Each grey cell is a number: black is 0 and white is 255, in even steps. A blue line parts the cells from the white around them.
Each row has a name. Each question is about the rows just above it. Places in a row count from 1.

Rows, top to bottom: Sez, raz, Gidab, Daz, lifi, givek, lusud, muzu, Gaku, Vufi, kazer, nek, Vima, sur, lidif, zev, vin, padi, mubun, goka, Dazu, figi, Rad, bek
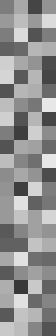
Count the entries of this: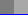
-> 2
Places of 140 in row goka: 2 4
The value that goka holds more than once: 140
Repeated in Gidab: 125
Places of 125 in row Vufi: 1
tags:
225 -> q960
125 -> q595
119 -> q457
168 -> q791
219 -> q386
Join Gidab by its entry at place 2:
q386

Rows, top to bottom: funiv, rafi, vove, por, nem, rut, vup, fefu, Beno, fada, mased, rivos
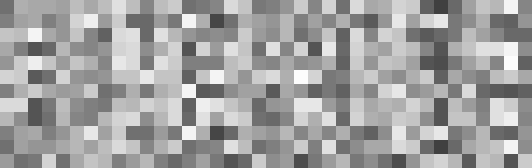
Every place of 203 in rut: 2 19 27 31 37
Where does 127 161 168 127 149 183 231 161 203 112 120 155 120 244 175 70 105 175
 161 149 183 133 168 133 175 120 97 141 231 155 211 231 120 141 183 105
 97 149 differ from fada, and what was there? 11, 112
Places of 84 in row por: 3 14 23 32
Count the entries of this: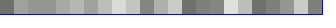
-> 23
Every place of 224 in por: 17 20 35 36
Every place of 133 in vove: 7 15 17 27 36
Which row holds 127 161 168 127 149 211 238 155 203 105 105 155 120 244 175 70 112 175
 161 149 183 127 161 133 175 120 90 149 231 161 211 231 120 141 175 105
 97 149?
rafi

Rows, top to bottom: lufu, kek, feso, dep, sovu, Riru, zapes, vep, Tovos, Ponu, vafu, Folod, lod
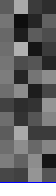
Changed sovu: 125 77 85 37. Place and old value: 1, 117
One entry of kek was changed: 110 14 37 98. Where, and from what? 1, 117

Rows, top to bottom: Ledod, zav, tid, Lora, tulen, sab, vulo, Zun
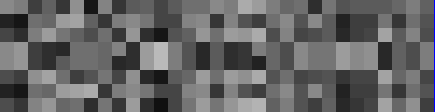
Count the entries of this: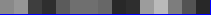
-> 15
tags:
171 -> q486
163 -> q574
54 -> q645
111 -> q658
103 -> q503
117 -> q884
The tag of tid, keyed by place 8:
q658
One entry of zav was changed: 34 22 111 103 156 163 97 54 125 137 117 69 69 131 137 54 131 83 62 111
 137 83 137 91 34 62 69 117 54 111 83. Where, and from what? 27, 62
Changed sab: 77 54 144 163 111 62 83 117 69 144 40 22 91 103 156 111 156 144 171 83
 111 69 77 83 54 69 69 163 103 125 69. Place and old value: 2, 62
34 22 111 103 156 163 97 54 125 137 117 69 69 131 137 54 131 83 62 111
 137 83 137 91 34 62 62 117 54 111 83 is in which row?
zav

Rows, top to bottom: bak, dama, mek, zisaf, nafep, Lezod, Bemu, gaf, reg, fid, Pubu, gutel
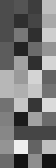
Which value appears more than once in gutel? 19
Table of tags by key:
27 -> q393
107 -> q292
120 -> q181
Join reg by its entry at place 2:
q393
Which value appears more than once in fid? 69

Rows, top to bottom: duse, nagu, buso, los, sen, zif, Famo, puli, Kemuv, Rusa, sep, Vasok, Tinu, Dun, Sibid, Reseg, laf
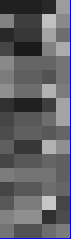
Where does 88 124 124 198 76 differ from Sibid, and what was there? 5, 69
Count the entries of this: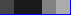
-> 5

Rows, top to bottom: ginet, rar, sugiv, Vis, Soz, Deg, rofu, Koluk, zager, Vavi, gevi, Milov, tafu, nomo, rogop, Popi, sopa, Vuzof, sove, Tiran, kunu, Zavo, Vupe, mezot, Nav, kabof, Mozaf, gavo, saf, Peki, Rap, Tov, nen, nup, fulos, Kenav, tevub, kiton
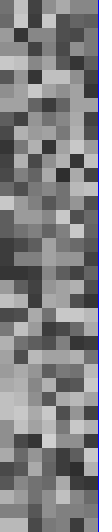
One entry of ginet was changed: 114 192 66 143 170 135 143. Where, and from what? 7, 135
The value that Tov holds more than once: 143
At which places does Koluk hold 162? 1 2 6 7

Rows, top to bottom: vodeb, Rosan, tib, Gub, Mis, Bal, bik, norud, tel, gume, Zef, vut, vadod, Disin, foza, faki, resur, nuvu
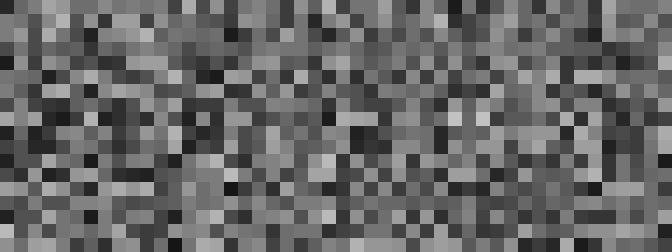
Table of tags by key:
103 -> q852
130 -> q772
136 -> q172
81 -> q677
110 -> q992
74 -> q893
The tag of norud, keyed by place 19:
q677
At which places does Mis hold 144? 2 4 19 24 31 33 36
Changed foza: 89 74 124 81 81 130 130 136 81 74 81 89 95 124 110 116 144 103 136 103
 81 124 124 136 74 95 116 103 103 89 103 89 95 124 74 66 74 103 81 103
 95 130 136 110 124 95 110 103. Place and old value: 9, 89

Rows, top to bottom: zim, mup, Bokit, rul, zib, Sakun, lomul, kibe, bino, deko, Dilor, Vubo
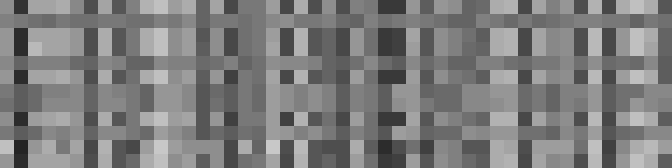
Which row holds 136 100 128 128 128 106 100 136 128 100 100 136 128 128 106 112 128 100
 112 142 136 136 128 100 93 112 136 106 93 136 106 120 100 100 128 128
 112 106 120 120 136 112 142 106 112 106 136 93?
zib
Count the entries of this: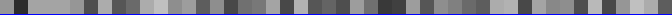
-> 48
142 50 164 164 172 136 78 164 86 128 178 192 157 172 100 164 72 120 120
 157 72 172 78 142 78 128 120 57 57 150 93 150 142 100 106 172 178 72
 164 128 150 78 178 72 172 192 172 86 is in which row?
zim
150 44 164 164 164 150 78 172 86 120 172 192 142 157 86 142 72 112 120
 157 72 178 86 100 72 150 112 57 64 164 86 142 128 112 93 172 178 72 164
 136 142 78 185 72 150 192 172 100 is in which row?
Bokit
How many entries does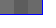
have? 3
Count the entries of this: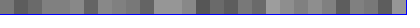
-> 29

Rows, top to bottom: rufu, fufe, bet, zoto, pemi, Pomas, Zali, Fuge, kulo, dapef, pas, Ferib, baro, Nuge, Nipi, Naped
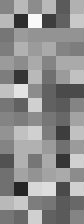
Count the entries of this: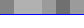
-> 6
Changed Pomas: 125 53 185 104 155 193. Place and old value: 4, 112
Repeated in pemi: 170
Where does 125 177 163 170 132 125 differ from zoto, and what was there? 3, 155

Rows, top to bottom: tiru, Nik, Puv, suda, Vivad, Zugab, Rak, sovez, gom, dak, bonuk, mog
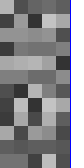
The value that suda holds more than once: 114
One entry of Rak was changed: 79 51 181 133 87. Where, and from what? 4, 127
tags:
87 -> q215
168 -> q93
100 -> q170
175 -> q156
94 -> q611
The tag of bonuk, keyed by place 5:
q215
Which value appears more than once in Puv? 147
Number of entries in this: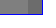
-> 3
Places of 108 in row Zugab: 3 4
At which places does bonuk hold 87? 2 5

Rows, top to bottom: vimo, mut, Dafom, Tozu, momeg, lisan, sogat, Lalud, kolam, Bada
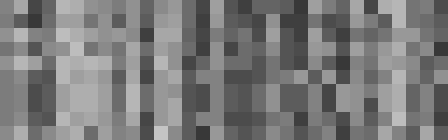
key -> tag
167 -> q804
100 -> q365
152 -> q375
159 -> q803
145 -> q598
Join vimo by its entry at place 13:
q375
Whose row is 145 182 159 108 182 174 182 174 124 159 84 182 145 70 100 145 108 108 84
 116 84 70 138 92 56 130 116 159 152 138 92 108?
momeg
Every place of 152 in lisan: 8 12 22 24

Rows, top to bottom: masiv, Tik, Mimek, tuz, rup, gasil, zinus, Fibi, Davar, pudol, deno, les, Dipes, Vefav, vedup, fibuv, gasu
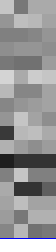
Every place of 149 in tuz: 2 3
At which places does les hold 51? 2 3 4
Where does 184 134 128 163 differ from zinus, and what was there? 3, 134
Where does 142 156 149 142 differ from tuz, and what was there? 2, 149
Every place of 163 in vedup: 1 3 4

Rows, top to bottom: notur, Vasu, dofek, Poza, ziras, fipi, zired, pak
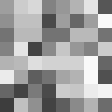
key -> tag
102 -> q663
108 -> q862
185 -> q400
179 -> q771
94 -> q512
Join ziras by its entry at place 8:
q663
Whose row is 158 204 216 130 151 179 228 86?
notur
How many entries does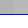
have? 2
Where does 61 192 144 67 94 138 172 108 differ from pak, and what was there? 7, 179
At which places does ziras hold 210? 4 5 6
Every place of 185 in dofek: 2 3 6 7

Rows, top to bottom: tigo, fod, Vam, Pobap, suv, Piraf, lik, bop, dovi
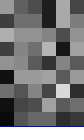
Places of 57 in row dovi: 6
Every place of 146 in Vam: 2 3 6
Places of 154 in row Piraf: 2 3 6
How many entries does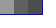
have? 3
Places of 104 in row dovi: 3 4
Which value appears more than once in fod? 111

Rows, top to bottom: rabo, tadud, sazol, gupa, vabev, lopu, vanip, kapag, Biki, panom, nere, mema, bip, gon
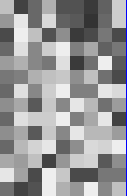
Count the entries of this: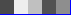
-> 5
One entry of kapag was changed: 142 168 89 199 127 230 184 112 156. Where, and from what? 5, 135
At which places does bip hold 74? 3 6 7
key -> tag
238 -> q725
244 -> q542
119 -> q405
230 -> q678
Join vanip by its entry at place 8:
q678
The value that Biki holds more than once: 205
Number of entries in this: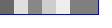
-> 7

